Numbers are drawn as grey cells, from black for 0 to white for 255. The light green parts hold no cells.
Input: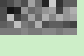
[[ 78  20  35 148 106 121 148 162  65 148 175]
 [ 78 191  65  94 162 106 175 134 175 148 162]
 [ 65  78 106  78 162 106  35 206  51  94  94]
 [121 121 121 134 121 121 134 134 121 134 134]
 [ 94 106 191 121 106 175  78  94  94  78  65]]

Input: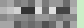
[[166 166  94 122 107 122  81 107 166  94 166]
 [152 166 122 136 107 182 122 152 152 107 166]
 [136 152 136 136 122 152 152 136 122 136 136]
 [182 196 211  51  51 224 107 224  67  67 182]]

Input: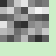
[[228 153  63  48 137 153 137]
 [185 169 108 137 185 153 200]
 [122  79 122 185  92  48  92]
 [185 213 137  79 213 244 228]
 [ 92 108 153 169 108  92  79]
 [ 48 122 200 228 137 108 122]]

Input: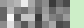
[[101 248  88 197 197  58 168 128 115 154]
 [101 181 128 115 154 101 154 101 140 128]
 [140 222 140  88 154  74 128 168  74  88]
 [154 168 181 236 168 115 140  58 101  74]]

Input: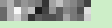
[[149 178 120 149 133 120  52 164 193 149 133 105  65]
 [105 178 207 149  52  93  78  78  93 164 120 105 207]
 [105 178 247 164 193  26  65 149  93 133 120  78 222]]

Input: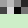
[[ 67 217   6 115]
 [160 187 131  38]]
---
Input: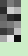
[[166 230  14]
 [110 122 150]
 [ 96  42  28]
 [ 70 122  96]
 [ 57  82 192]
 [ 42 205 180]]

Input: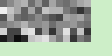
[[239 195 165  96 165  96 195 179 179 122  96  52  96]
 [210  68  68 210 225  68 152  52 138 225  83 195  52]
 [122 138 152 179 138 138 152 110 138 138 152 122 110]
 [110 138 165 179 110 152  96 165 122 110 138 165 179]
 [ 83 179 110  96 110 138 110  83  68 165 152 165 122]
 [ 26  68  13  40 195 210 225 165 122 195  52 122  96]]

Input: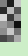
[[215  58 156]
 [156 127  16]
 [141 199 112]
 [127  28 199]
 [ 70  98 169]
 [ 42 185  82]]

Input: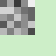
[[211 211 154 113 101]
 [184 128 184 154  74]
 [154 128 198 141 101]
 [101 168  58 141 239]
 [ 88 184 113 141 198]]

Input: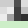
[[236 162  64  48]
 [221 236  64 192]
 [205 205  80 221]]

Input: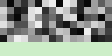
[[224 172  80  80 186 237  80 172  48  21  94 172 147 211 186  48]
 [211 122  21  35 224 237  48 122 224 198  94  35 172 159 198  94]
 [186  48   8 108 224 147  80 108  64 211 224   8  80  94   8 135]
 [135  80 108 122 159  64  35 108 198 186  21   8 237  64 135  64]
 [122   8 108  48 135  21 211 237   8 237 211  35   8 159  94 147]
 [ 21 172 237 224 147 147 186  48  94 198 159 172 198  21  35  48]]

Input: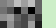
[[143 159 100  71 113  57]
 [128 143 191 159 191 100]
 [113  86  15 113   0 100]
 [ 45 143  86  71 159  29]]
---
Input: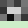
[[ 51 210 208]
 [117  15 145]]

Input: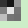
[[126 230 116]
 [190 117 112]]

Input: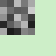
[[168 109  91]
 [145  66 189]]

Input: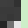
[[58 58 59]
 [59 55 59]]

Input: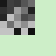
[[ 49  62 157]
 [ 38 193 138]]

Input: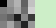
[[126 138 168]
 [114  96  29]]

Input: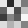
[[ 98 229  76]
 [ 60 133  93]]

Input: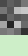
[[119  87 189]
 [ 63 102  86]]

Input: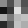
[[ 18  56 223]
 [173 122 184]]
